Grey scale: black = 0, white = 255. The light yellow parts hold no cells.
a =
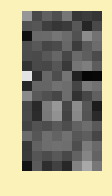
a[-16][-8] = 150
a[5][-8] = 51
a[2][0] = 16
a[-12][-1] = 75
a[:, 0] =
[150, 82, 16, 78, 76, 51, 227, 39, 138, 72, 74, 67, 107, 56, 58, 19]
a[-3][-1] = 105
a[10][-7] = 44
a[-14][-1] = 114
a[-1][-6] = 46
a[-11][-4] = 57
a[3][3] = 75
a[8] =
[138, 89, 80, 70, 109, 50, 71, 96]
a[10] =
[74, 44, 121, 145, 66, 136, 83, 42]
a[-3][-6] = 109
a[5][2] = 71
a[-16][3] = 79
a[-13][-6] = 70
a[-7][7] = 28
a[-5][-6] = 77
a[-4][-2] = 94
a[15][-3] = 130
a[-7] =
[72, 41, 123, 151, 71, 140, 86, 28]
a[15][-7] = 90
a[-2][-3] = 98
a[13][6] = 123
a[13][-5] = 112
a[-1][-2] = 168
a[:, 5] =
[54, 87, 81, 60, 106, 117, 34, 69, 50, 140, 136, 98, 87, 78, 98, 130]
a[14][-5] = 88
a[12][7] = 70
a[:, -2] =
[60, 37, 139, 91, 94, 126, 6, 122, 71, 86, 83, 109, 94, 123, 133, 168]
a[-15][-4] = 59
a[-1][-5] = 65
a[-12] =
[76, 74, 87, 102, 71, 106, 94, 75]

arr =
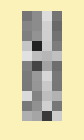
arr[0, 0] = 117
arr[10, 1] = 165
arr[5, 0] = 128
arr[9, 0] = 121
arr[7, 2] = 200
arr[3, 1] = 34
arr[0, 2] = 220
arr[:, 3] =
[116, 105, 114, 125, 192, 110, 120, 119, 178, 119, 204]
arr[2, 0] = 127
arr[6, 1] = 153
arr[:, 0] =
[117, 133, 127, 197, 225, 128, 122, 121, 218, 121, 175]
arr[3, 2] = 203
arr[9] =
[121, 145, 208, 119]

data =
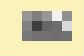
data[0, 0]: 151
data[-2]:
[129, 62, 102, 109, 217]
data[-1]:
[119, 113, 113, 110, 113]

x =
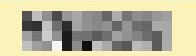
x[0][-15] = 82
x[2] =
[160, 118, 203, 145, 27, 115, 113, 91, 110, 162, 145, 132, 108, 92, 169]
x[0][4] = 151
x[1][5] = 163
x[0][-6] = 172
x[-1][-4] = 185
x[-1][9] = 101
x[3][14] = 172
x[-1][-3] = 174
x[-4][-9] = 143
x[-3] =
[55, 48, 194, 111, 44, 163, 145, 137, 144, 102, 149, 109, 103, 169, 167]
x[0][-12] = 76
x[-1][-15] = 191
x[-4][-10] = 168

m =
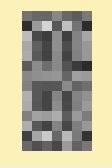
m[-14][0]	115
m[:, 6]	[121, 44, 166, 152, 152, 43, 155, 111, 145, 155, 123, 153, 52, 120]
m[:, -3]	[104, 191, 64, 77, 68, 83, 101, 139, 71, 74, 93, 71, 185, 154]
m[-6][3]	133
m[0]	[115, 104, 103, 136, 104, 92, 121]
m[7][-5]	86
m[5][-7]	92
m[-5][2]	69
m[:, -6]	[104, 155, 73, 96, 90, 140, 143, 88, 89, 87, 162, 88, 165, 80]
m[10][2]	156
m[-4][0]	128
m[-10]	[171, 90, 66, 138, 68, 130, 152]
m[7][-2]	99
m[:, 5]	[92, 115, 131, 132, 130, 59, 159, 99, 131, 128, 154, 127, 122, 98]
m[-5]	[171, 87, 69, 141, 74, 128, 155]
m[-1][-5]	98
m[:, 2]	[103, 212, 61, 69, 66, 110, 147, 86, 68, 69, 156, 67, 201, 98]
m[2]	[188, 73, 61, 143, 64, 131, 166]
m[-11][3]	143

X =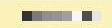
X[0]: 50
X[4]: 159
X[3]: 147
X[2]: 143

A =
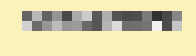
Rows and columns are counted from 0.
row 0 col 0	101
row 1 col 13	241
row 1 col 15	197
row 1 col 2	150
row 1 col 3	188
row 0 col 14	73
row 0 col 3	149
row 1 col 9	218
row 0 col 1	184
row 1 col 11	111

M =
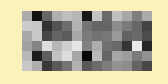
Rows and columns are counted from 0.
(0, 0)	172
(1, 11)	103
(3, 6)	130
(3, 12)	38
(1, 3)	84
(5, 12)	72
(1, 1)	200
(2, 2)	71
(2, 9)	154
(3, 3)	183
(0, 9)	192
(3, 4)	206
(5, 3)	90
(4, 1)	28
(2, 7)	114
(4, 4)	221
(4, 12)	146
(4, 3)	193
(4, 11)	123
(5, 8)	125
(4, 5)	165
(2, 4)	91
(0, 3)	175
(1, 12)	67
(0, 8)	106
